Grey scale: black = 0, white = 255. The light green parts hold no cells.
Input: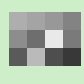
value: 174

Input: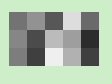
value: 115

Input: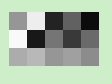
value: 150

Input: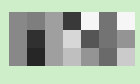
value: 136

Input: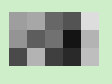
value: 158

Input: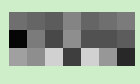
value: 111

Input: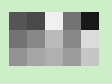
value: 85

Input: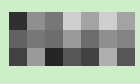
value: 47

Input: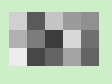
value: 208

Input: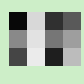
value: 8
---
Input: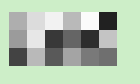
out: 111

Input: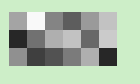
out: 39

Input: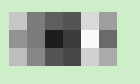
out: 170

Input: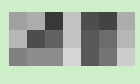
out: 205

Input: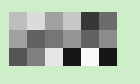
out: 22

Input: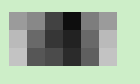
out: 195
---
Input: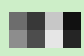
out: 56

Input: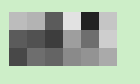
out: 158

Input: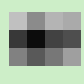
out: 12

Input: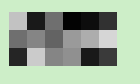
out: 154

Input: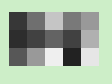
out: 99

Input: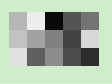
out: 128

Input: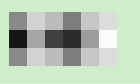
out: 43
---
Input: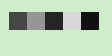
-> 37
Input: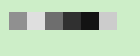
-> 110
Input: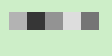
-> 147
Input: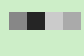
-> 203
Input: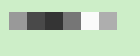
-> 52
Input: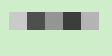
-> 149
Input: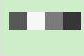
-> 123
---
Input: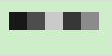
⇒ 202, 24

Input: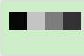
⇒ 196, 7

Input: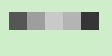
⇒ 201, 54

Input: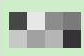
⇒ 231, 52

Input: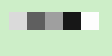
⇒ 253, 23

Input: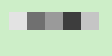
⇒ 227, 61

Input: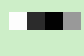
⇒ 253, 2

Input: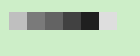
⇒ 222, 31
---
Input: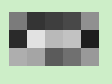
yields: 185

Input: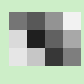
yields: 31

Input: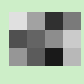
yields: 100

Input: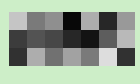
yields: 19

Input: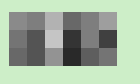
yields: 52

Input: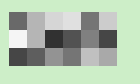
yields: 82

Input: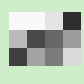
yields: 73

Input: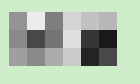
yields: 224
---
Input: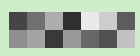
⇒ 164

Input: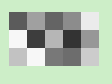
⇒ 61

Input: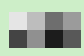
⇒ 144

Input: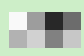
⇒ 209

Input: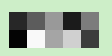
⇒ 249

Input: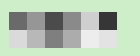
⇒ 184

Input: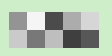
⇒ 120

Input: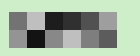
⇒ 19

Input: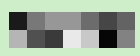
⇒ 80
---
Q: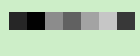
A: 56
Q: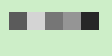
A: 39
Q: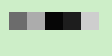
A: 206
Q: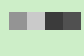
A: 80
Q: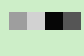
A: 85
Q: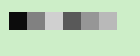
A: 185
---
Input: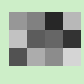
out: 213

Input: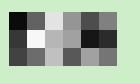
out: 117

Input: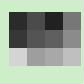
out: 191

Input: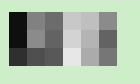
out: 118

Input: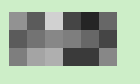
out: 135

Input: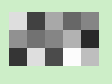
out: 190

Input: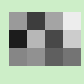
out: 116

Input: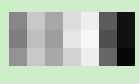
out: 7
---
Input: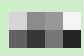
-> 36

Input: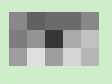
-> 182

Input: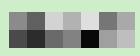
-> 190

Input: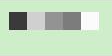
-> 251

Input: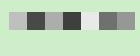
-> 151

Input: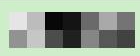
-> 66

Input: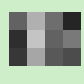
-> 76

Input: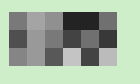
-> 187

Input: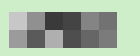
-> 123
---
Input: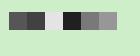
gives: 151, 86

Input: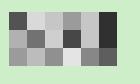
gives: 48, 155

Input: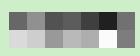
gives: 113, 218

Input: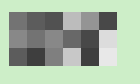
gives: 72, 92

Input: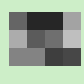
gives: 163, 131

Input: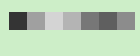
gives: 140, 52

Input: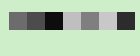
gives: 44, 108

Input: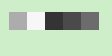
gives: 108, 172

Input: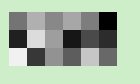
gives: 1, 241

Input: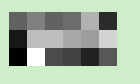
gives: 43, 1
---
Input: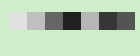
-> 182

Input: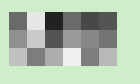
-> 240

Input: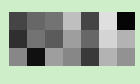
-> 57

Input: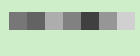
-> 64

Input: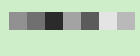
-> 91

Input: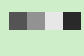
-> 146

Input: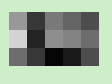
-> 5

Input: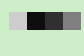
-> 14

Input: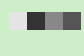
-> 51

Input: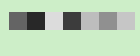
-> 189
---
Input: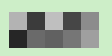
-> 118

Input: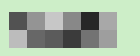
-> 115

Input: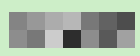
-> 89

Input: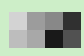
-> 25

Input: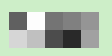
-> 41

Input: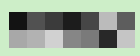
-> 40
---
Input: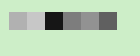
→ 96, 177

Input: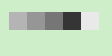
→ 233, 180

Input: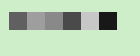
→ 24, 96

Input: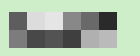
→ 42, 124

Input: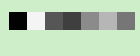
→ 118, 2

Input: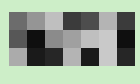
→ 59, 171

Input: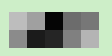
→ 119, 139

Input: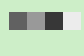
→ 236, 97
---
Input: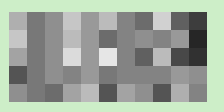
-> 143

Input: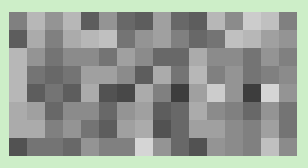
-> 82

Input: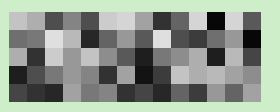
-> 69

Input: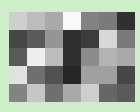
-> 131

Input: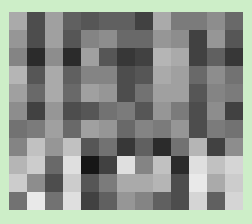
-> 114
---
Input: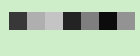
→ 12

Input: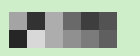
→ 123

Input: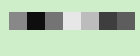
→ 62

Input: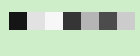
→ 76

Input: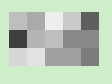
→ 160

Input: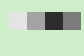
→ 45
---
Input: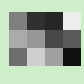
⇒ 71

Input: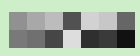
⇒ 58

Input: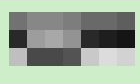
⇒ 30

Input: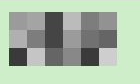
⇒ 113

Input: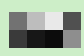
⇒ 12

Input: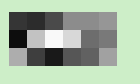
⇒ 109
